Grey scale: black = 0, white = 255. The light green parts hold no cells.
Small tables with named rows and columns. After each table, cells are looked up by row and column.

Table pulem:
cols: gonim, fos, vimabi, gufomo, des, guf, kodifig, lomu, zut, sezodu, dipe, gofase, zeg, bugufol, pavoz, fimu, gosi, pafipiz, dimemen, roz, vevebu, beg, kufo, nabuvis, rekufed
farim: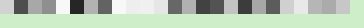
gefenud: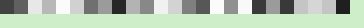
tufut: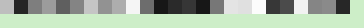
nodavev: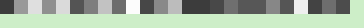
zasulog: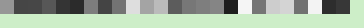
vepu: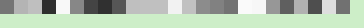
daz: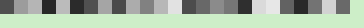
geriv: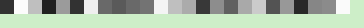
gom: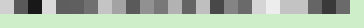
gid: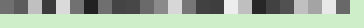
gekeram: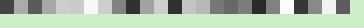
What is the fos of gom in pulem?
89
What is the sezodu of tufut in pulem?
245
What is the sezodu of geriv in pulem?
105
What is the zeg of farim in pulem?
103
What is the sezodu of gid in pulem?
71
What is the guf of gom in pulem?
95
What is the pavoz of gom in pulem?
191
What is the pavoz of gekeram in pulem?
184
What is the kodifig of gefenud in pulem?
112
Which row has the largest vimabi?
gefenud

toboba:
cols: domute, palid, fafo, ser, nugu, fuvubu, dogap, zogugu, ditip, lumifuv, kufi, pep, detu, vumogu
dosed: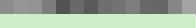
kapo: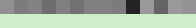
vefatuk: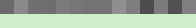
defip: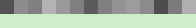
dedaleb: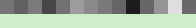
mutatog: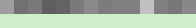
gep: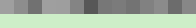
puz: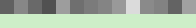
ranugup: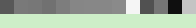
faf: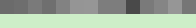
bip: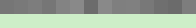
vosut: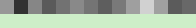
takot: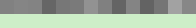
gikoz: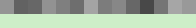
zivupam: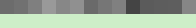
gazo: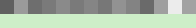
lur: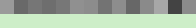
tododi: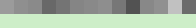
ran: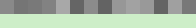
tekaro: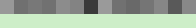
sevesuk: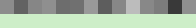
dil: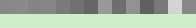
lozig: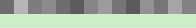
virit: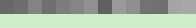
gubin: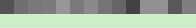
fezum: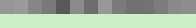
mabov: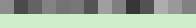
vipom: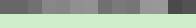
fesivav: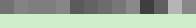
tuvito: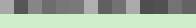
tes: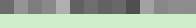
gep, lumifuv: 115
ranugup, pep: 117
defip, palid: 140
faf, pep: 133
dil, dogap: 102
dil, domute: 136
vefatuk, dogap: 115
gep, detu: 108
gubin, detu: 89
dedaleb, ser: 71
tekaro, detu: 89
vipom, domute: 103
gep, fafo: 113
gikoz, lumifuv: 103
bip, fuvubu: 137
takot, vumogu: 135
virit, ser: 112
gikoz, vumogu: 153

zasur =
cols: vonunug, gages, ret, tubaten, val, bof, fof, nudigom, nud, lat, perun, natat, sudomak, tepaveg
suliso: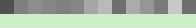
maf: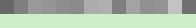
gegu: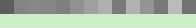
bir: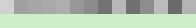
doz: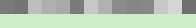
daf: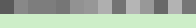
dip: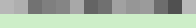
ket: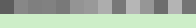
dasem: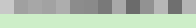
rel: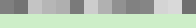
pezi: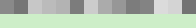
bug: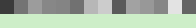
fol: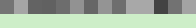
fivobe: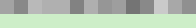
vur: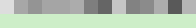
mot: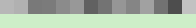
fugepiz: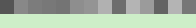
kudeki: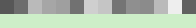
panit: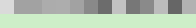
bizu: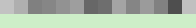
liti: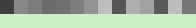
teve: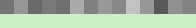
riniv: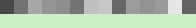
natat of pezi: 219
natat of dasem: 183
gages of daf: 136
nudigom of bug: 204
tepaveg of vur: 181
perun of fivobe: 137
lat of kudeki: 143
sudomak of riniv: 230
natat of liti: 89
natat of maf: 147
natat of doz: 200
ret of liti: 124
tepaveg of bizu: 192
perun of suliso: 149
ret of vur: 148
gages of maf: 127
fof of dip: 100
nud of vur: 197
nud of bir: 183
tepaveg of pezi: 115

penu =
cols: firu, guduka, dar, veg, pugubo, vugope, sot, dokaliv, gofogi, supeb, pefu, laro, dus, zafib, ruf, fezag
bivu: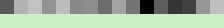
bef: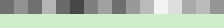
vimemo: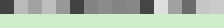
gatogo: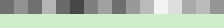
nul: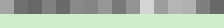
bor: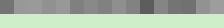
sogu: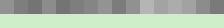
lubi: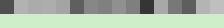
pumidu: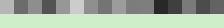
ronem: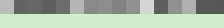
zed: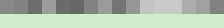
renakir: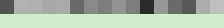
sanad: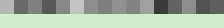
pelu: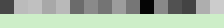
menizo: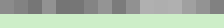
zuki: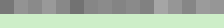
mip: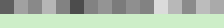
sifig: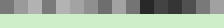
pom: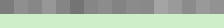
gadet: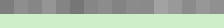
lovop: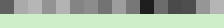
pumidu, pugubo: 151
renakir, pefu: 43
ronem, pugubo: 109
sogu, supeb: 145
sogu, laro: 163
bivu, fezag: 191
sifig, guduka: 154
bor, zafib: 113
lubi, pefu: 53
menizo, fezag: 129
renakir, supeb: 124
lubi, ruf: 180
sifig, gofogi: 162
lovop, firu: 96
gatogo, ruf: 187
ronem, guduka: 99

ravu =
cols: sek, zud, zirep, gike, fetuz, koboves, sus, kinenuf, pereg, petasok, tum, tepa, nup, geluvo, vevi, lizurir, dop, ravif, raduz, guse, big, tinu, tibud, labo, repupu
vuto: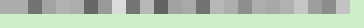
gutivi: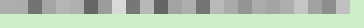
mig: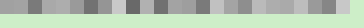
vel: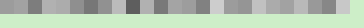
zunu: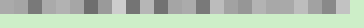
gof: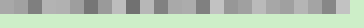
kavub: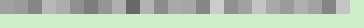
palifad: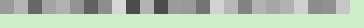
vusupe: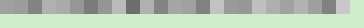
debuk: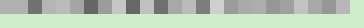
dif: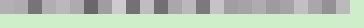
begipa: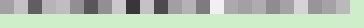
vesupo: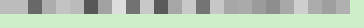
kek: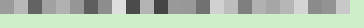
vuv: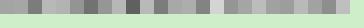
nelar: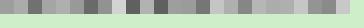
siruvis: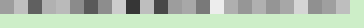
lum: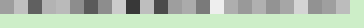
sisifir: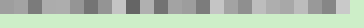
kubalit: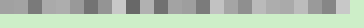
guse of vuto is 168
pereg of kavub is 176
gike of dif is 175
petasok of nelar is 96
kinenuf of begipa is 144
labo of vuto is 140
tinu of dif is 192

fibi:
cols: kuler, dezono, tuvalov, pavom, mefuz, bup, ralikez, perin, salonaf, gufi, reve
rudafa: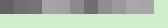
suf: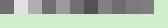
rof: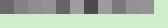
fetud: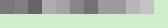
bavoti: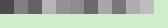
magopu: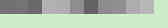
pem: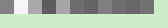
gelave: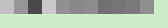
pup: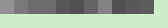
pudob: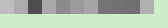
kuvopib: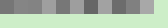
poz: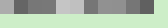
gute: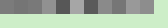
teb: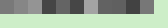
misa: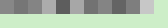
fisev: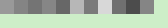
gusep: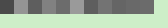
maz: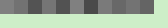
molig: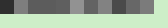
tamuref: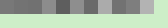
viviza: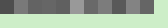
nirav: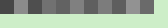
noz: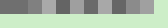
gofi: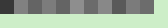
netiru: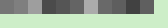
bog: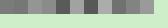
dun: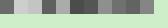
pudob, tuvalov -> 77
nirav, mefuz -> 98
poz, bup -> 192
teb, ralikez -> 163
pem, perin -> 127
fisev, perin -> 216
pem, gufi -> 103
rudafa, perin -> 142
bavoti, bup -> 141
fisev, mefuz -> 103
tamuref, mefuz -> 94
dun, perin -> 143
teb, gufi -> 66
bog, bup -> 162
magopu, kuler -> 114

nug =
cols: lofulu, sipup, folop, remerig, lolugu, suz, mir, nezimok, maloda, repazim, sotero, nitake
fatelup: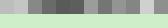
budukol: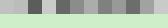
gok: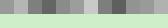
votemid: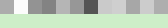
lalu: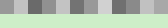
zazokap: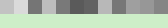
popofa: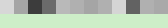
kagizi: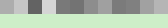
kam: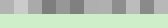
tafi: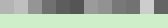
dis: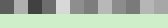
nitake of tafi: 100
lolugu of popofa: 185
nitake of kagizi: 181
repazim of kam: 188
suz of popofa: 176
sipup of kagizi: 198
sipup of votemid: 252
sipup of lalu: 194
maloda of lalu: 112
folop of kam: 170
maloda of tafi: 120
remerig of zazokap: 189
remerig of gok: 101
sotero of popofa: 176
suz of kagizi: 115
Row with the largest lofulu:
popofa

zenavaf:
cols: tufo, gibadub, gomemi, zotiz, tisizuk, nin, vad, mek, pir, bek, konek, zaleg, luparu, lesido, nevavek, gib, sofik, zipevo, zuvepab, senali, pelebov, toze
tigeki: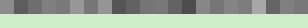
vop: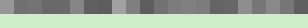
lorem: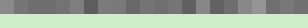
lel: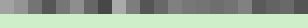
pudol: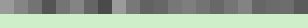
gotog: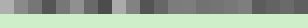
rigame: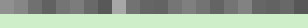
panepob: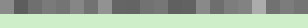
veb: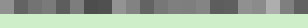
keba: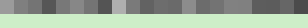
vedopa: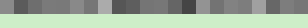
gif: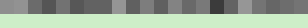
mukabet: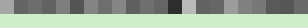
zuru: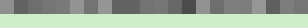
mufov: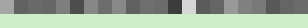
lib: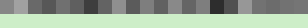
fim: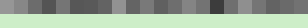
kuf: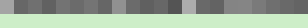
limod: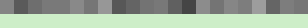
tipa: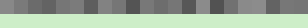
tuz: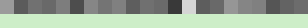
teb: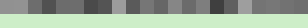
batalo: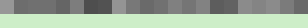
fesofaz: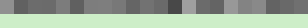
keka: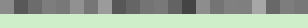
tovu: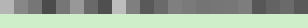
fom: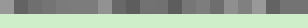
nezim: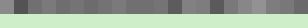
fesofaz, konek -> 114
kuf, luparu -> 84
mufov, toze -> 107
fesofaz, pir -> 120
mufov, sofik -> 153
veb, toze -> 97
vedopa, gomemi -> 110
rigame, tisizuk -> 116
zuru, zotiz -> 117
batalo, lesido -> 117
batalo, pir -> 148
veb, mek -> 80
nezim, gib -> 90
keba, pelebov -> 102
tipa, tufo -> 136
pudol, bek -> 120
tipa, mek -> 130
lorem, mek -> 123
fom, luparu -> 93

